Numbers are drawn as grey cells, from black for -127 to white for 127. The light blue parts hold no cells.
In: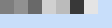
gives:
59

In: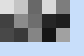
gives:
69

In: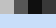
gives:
-71

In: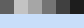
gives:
-11

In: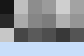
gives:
63

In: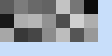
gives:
61

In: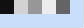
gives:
23

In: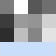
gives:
81

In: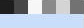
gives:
10

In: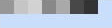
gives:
41
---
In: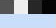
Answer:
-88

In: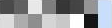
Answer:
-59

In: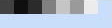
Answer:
26

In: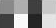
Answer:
-64

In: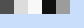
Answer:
-110

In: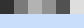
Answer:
-46

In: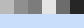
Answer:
-19

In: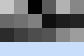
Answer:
50

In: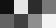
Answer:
-83

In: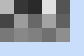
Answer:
97
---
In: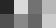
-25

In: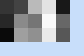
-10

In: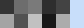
65

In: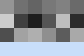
-98

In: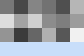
80

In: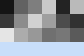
81

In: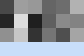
-96

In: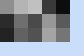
-53

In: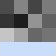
20
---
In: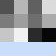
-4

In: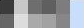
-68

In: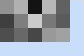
-64

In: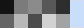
-108

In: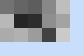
56

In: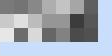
73

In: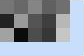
-93
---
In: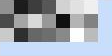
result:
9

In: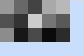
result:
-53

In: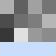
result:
96

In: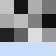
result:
-28

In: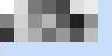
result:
25

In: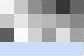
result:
28

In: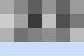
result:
14

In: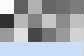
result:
-11
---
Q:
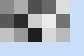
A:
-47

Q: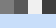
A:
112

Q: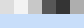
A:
72

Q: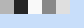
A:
121

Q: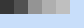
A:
20

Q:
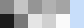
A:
21

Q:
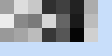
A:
72

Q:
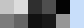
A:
-80

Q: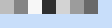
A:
119

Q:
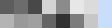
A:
-55
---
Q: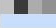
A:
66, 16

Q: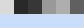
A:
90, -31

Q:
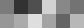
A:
-4, 56

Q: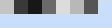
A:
68, -42

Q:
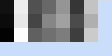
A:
-110, 75

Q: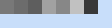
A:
-7, -71

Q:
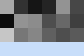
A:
41, -37
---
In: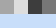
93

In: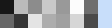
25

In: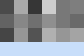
77

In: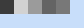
27

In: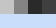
4

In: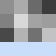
43

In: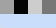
-123

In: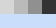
58
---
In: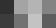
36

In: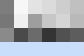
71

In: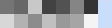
-45

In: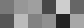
-55

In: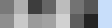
60

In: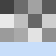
63

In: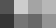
77

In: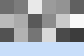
12
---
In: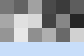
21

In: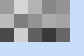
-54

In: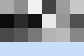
-54

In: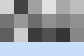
-33

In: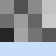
-90

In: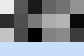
66

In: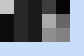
-115
